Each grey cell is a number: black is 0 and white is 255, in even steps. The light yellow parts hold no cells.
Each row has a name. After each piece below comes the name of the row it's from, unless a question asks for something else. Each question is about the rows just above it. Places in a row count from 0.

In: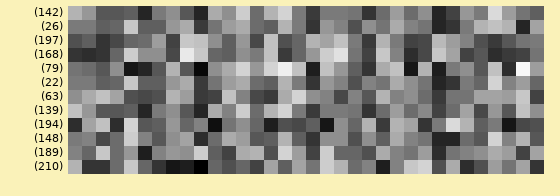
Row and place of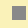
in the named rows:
(139), 25
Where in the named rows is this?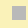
(197), 26

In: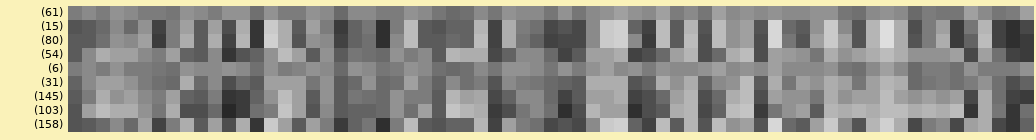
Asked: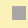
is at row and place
(145), 29
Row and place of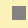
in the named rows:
(6), 16
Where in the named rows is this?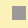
(54), 51

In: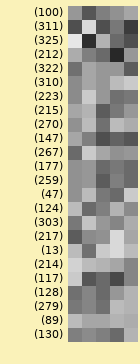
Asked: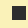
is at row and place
(325), 1
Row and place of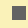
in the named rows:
(147), 3
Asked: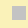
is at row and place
(303), 1
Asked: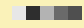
(325)

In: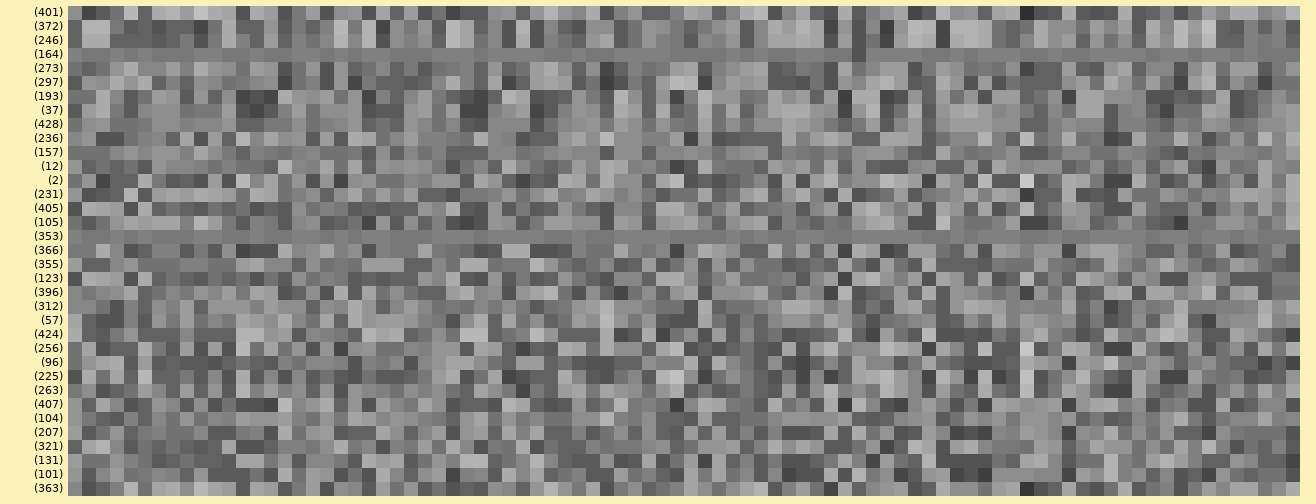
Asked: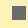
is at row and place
(366), 28
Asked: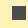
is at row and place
(424), 39

